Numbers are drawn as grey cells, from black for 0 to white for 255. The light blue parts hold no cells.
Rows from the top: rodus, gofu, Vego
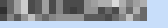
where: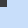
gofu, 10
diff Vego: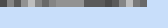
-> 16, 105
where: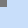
Vego, 19

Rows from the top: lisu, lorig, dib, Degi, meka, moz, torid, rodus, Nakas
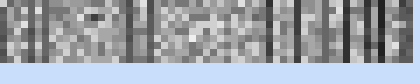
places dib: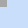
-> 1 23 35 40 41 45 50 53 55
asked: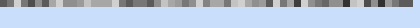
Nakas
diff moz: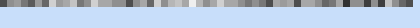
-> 28, 167
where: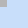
moz, 24
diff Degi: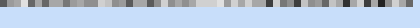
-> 18, 78
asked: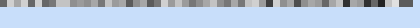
torid
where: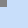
Nakas, 29

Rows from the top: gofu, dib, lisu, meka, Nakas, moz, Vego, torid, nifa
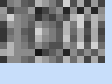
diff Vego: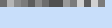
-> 14, 109
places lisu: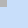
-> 10 13
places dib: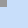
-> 0 4 12
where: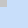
moz, 9
